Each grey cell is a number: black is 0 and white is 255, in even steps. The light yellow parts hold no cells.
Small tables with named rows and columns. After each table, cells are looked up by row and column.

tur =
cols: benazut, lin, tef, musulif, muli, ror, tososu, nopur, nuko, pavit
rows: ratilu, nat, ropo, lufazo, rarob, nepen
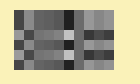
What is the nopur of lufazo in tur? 152
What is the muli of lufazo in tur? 87
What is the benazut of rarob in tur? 155
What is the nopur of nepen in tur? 150
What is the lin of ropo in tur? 72
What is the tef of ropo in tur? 116
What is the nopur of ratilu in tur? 152
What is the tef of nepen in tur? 100
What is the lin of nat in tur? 138
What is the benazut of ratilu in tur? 69
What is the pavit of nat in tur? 146

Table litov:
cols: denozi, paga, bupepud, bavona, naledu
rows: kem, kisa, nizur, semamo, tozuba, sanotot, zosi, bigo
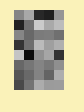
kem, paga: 168
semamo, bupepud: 187
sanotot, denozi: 103
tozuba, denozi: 196
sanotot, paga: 118
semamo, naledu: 175

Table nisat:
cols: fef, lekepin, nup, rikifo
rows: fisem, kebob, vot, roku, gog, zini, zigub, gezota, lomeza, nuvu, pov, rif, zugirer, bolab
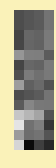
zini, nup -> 99
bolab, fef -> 213
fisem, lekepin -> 85
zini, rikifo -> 122
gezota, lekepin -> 96
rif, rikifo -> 54
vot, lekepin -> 103
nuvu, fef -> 90
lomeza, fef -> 76
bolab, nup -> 63
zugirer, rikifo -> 84
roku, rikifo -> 123
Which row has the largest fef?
rif

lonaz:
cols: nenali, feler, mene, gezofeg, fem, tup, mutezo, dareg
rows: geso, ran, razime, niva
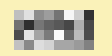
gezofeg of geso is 157
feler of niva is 137
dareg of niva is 129
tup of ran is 71
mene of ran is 118
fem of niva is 166
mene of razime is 164
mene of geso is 141
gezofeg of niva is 211
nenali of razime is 76
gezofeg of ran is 98
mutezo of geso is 206
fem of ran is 88
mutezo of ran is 174
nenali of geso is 191
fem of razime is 251
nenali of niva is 193

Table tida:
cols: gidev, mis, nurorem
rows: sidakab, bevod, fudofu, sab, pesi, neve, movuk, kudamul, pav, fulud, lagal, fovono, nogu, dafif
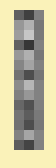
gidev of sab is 97
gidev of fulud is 103
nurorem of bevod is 119
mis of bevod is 177
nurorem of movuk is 117
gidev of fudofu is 157

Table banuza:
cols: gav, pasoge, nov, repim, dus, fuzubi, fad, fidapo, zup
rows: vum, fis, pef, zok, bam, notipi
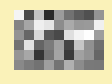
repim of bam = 117
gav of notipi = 137
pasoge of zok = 225
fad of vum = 93
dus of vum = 156
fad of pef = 244
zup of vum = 148
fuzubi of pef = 223
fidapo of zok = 145
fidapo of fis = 154
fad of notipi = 140
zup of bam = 102
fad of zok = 198
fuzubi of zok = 69
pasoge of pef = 102

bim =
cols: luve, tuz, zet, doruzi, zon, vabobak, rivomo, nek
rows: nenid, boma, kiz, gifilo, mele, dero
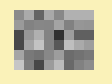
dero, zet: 71
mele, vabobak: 108
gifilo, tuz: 164
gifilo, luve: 72
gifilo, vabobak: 191
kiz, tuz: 151
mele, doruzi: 136
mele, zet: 115
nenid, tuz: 170
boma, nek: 148
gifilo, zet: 195
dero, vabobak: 105
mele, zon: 157
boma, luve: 154

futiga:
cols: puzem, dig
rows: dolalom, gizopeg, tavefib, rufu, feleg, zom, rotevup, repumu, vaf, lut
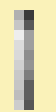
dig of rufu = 158
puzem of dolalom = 176
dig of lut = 86
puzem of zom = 208
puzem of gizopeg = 198
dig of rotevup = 126
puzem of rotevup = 200
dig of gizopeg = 89
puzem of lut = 204
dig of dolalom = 58
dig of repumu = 94
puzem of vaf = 189
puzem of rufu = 220
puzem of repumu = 197
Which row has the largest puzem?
tavefib

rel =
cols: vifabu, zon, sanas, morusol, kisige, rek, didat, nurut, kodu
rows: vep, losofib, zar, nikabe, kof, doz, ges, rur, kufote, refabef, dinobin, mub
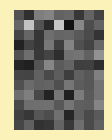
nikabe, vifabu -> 34
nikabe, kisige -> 63
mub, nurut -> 74
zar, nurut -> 75
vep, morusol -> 132
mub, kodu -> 97
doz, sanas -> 84
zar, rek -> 103
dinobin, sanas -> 86
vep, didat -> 55
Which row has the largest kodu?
kof

